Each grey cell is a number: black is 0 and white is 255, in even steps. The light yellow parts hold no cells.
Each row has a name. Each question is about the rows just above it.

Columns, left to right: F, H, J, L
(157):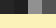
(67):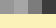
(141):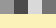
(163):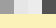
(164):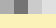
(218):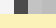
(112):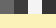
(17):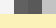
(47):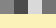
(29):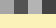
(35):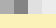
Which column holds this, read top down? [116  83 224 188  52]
L
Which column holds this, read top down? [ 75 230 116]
H
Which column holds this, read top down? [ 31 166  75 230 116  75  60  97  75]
H

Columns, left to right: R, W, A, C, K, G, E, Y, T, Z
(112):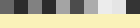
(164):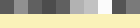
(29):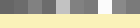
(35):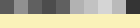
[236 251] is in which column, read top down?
Y
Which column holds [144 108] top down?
W
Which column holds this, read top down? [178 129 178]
G

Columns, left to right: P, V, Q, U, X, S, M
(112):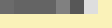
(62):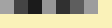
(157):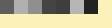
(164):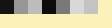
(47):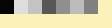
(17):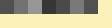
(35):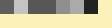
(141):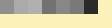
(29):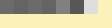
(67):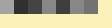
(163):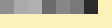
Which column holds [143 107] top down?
P
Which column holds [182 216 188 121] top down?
S
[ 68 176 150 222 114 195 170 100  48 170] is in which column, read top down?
V
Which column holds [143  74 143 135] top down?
X
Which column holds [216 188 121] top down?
S
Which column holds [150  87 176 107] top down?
Q
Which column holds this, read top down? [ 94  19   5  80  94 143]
P

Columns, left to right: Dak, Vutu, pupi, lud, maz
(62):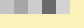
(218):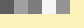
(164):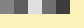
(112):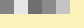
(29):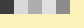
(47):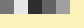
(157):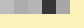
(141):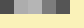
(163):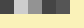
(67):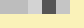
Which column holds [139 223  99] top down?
lud
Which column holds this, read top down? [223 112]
pupi

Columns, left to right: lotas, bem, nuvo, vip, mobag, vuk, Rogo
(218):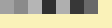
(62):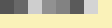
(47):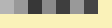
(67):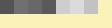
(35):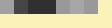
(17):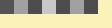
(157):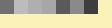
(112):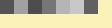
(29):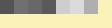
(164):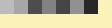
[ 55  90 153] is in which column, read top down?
vuk
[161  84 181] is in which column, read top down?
lotas
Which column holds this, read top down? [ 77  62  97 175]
Rogo

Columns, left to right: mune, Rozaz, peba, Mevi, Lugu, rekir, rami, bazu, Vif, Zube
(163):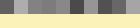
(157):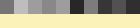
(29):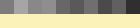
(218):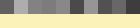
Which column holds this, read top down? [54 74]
bazu
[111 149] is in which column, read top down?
rami
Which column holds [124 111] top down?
rami

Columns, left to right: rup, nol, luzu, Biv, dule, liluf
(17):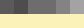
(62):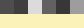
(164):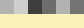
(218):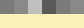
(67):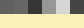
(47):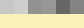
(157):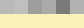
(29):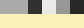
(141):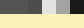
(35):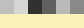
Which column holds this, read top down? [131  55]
dule
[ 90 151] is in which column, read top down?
Biv
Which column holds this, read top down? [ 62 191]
luzu

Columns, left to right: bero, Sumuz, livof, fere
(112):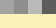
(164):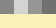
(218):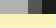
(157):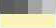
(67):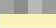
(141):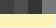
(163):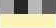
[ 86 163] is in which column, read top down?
livof
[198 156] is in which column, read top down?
fere
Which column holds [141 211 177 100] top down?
Sumuz
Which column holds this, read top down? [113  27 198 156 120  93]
fere

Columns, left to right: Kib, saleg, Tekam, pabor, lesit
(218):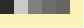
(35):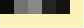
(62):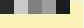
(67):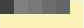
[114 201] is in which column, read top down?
saleg
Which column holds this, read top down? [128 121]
Tekam
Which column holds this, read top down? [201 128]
saleg

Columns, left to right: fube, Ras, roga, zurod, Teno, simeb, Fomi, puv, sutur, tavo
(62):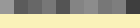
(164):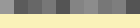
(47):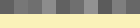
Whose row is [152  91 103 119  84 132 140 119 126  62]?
(62)
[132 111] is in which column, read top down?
simeb

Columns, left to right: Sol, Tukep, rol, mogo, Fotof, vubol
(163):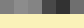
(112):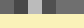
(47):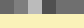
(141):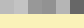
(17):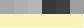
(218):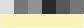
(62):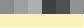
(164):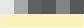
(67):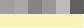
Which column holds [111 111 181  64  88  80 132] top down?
Fotof
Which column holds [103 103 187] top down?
Sol
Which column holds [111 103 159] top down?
vubol

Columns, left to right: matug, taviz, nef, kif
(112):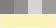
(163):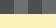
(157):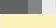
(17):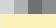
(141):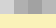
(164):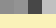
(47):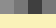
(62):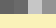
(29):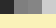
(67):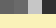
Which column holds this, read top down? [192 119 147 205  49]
kif
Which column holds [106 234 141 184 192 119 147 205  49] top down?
kif

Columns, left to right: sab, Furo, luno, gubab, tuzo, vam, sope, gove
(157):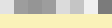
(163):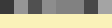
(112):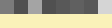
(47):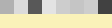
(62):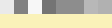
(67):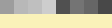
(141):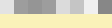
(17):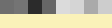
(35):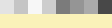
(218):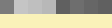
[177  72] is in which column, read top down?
gove
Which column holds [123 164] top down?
gove
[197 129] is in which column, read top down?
vam
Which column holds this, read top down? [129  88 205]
tuzo
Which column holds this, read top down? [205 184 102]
sope
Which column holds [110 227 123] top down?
sab
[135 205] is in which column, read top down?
gove

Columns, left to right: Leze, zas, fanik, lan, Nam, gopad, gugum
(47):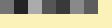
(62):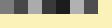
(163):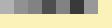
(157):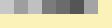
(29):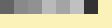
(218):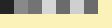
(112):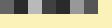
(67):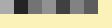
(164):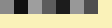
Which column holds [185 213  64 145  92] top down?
lan
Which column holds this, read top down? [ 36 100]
Leze
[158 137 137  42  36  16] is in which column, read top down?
zas
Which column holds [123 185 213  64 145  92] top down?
lan
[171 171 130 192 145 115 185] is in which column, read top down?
fanik
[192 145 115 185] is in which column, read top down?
fanik

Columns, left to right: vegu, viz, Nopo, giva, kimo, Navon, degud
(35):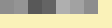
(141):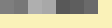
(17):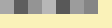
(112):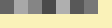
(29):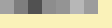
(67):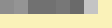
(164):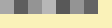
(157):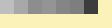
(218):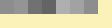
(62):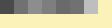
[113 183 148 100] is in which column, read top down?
giva
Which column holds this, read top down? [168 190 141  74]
vegu

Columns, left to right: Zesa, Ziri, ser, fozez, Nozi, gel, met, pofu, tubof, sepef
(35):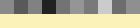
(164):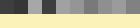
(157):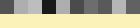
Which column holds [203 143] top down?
pofu
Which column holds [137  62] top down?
Zesa
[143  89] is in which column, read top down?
pofu
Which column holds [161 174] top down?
Nozi
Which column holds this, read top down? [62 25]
fozez

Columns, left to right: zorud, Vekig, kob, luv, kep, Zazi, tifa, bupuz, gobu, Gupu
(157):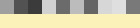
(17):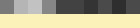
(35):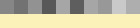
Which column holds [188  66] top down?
Zazi
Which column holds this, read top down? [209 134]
luv

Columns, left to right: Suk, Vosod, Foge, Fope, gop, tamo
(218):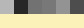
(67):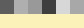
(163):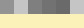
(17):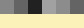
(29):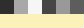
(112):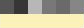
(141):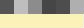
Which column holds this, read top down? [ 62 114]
Fope
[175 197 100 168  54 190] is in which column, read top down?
Vosod

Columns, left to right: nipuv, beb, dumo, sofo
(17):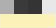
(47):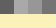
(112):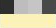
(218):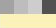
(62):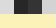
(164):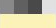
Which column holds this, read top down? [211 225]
sofo
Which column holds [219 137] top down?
nipuv
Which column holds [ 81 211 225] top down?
sofo
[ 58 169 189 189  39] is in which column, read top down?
beb
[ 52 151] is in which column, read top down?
dumo

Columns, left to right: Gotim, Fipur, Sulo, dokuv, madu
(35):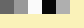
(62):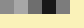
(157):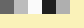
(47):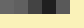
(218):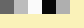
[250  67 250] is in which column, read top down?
Sulo
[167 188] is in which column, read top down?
Fipur

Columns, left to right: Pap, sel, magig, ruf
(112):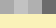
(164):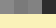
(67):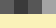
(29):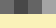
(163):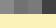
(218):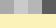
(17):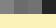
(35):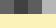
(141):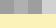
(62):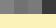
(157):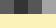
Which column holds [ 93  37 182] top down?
ruf
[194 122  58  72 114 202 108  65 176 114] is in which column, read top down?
sel
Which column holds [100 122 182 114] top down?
magig

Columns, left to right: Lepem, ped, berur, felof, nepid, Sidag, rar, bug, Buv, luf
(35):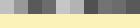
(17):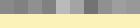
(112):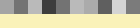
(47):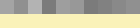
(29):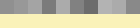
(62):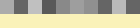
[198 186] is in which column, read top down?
nepid
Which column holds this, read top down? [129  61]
felof
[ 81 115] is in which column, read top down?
rar
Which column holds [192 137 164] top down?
Lepem
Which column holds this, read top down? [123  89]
felof

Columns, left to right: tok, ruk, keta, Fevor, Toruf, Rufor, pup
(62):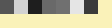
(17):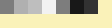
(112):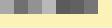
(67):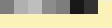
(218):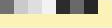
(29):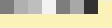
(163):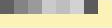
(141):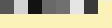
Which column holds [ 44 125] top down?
Toruf
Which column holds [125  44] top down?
Toruf
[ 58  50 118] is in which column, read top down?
pup
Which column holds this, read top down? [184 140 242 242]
Fevor

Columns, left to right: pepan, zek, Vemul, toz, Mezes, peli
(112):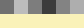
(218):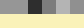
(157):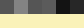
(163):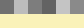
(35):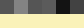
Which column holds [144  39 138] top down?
peli
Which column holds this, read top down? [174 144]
peli
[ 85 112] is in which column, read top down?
pepan
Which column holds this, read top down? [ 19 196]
Mezes
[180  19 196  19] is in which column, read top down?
Mezes

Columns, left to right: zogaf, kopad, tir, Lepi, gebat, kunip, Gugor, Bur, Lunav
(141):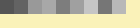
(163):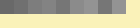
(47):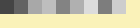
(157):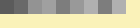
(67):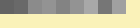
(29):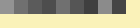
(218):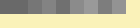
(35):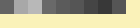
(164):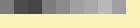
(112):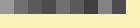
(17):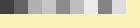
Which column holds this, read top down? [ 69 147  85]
Lunav
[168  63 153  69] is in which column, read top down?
Gugor
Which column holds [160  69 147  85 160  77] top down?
Lunav
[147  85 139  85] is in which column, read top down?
kunip

